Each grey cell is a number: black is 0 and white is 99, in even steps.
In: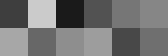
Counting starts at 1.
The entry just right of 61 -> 28
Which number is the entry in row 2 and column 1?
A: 65
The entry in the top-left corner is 24
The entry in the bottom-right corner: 43

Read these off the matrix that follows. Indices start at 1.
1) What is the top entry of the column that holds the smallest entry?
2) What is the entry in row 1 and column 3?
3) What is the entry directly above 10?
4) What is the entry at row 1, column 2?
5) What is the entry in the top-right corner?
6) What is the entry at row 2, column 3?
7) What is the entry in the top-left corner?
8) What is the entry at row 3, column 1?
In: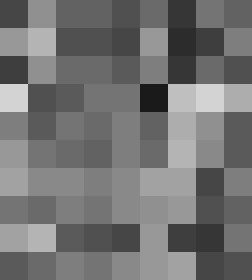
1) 41
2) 38
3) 49
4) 56
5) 38
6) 31
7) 27
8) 24

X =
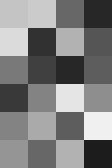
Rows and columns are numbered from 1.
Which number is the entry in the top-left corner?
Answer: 76
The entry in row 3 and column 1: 47
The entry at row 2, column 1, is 85
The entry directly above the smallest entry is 93

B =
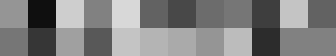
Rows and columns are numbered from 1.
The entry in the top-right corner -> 38
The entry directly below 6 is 21
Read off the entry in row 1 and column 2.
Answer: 6
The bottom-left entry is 46
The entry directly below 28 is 66
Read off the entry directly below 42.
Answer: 58

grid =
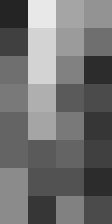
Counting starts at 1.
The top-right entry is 57
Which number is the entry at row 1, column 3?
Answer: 64
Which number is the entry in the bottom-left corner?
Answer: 54
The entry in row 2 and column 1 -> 25
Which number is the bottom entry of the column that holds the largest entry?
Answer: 21
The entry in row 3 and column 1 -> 43
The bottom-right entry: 29
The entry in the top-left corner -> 14

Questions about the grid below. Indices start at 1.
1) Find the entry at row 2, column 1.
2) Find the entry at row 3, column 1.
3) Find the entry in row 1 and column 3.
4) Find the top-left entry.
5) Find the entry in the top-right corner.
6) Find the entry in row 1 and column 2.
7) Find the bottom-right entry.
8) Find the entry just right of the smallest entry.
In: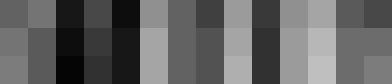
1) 45
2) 48
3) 9
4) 38
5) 28
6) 45
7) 48
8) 19

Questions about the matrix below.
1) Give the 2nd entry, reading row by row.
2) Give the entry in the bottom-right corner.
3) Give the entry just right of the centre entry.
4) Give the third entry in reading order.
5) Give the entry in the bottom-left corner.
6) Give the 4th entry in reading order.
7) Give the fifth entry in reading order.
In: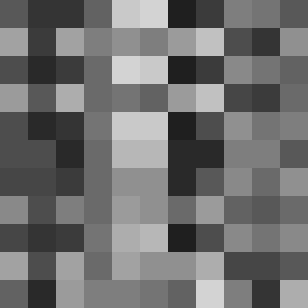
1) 20
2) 67
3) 16
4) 20
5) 38
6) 38
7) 78
